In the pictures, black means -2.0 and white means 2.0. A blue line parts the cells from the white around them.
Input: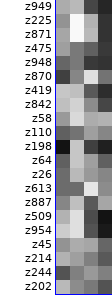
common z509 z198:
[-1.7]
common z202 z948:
[-0.1]
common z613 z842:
[0.2]
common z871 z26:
[0.9]
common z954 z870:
[1.5]
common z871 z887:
[0.6]

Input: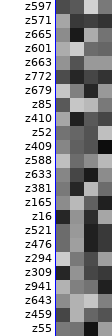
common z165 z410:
[-1.5]
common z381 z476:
[-0.3]
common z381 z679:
[-1.4]
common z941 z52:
[-0.2]
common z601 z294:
[1.2]
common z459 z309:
[-0.9]

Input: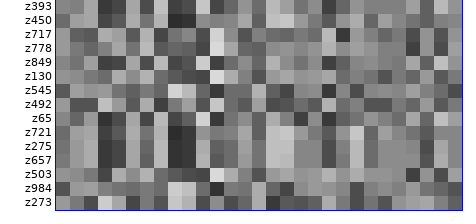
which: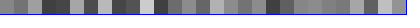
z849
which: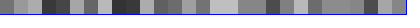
z275
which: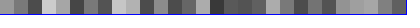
z273
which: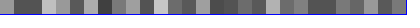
z492

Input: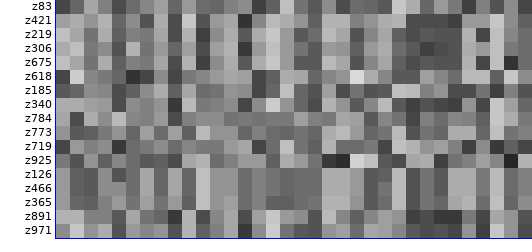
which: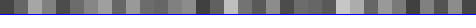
z83
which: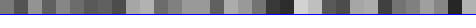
z925
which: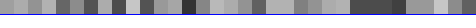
z421
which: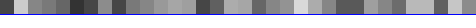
z618
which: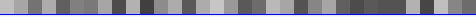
z219

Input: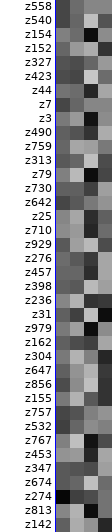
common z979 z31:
[-1.8]
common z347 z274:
[-0.8]
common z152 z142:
[0.7]
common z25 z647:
[-0.5]
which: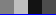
z767
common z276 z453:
[0.6]
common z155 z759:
[-0.1]

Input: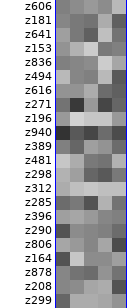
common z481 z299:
[0.7]
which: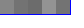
z878
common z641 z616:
[-0.5]

